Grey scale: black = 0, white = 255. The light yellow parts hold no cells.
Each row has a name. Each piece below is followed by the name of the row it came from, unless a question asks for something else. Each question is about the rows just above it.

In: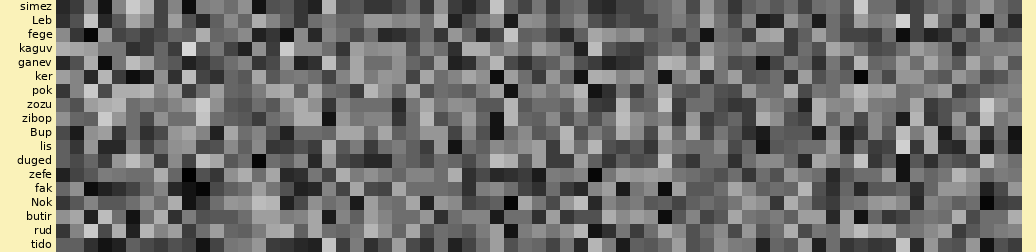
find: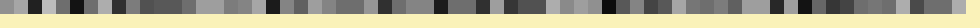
butir
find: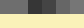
simez
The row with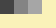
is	ker

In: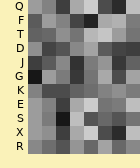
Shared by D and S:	[84]
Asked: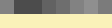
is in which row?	K
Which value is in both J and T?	[98]
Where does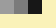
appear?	S
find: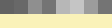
T
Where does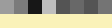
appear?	S

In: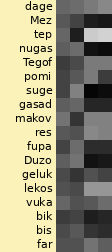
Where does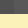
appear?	vuka
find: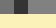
makov
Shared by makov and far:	[115]
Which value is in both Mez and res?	[88]

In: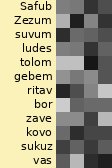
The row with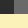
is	suvum
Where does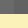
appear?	suvum
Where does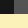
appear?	tolom
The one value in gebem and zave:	[139]
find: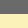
bor
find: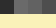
suvum
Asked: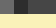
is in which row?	kovo

